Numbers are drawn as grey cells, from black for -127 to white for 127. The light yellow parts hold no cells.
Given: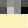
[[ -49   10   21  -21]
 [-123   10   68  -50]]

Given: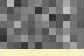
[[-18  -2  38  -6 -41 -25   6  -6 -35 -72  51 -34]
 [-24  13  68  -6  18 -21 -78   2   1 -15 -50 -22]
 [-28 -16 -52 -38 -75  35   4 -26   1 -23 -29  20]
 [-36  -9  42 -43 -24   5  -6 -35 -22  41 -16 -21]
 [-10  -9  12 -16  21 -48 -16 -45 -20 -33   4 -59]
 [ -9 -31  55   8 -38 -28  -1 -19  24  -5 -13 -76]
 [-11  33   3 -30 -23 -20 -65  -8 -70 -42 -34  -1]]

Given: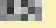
[[ 68  12 -63  58 -55   3]
 [  2 -45  50  72 -80  16]
 [ 15  72 -46  20  22   5]]

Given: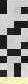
[[  74   76   81 -101]
 [ -97   66   79 -104]
 [  82   75   80   81]
 [ -98 -101   82   80]
 [  79  -99  -90   74]
 [  77   80   76  -97]
 [ -92   78   75  -98]
 [  77  -97  -96   83]
 [-101   74   72  -99]
 [  82  -99   74   86]
 [  89  -95   81  -88]]

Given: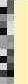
[[ -34   89]
 [ -28 -114]
 [  62   12]
 [  89  -30]
 [  97 -114]
 [  11   30]
 [  27   30]
 [ -55   89]
 [ -17 -114]
 [ -59   84]
 [-114  -70]
 [  21   45]]

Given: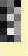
[[-120   -5  -35]
 [  50  -31 -109]
 [ -14   78  -59]
 [  31  -50 -113]
 [  34  104  -98]
 [   2  -94  -70]]

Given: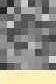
[[ 39 -41  -5 -53  74   2 -82 -33]
 [  3 -54  19  44  45 -30  48 -89]
 [ 29  77  25 -35 -39  18 -30 -15]
 [-29 -37 -49 -11 -43 -34  74  14]
 [-14  23  -5   0 -24 -43 -48 -11]
 [-56 -41 -13  12  26   7 -48  19]
 [  1 -21  27  59 -44 -43  17  14]
 [ -7 -23 -47  32  22  -9  46 -17]
 [ 84   6  15  24  25  31  32  -7]
 [-46 -16  13  18  37 -11 -38 -69]]

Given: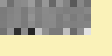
[[-14   7 -38   3  23 -24  23 -10  28  12   9 -15  22]
 [  7   1   1  -1   2   7  10   1  12  -4   7   2  -4]
 [ -3   4  -4   8  -3  10   9   0  19  -3   8   4  -3]
 [  3   2   0   2  -2   9   8  -1  12  -4   7   5  -2]
 [ 98  13 -21  62  -6  -6  15  66 -91  11 -81  19 -13]]
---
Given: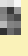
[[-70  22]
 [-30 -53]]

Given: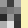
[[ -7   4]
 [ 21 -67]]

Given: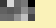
[[-38 -29]
 [-20  18]]

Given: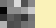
[[ 13  13]
 [-36 -50]]

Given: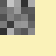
[[ -2  26]
 [  2 -17]]

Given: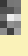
[[-44 -15]
 [109  85]]

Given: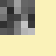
[[-87  17]
 [-67 -61]]

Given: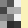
[[ 43  48]
 [-14 114]]

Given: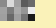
[[ -3  43]
 [-22  32]]
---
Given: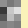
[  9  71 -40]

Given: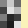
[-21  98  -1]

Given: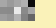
[-115   10   51]

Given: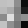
[-115    0   95   66]

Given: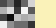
[ 84 118  68  15]

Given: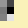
[-59  -6]

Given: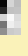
[62 65 85]

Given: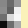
[ 25 -32 -17]
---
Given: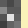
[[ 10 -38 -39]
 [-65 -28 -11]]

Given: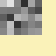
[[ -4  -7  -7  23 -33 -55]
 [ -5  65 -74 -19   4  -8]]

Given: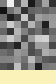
[[-109  -14   21  -78  -28  -19  -30  -12]
 [  11   75   28  -44   53   -4  -96   27]
 [  36   76   37  -54   28   76   82   -5]
 [ -17  -30   25   14  -50  -31   46   29]
 [ -42  -54   64  -29   17  -96   -7   -1]]

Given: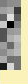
[[  32   44  -68]
 [  72 -127    3]
 [ -44   47   63]
 [  12   39   56]
 [ -99   87  -11]]

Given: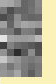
[[ -7 -48 -25 -26 -13   2]
 [ 32 -26  21  38  31  25]
 [ 99  33  28  27  32  56]
 [ 18 -35 -83 -40  12 -45]
 [ 18  -9  13  -3 -18  -7]]

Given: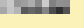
[[ 39  69  53 -37 -24 -34   4 -51 -79 -44]]
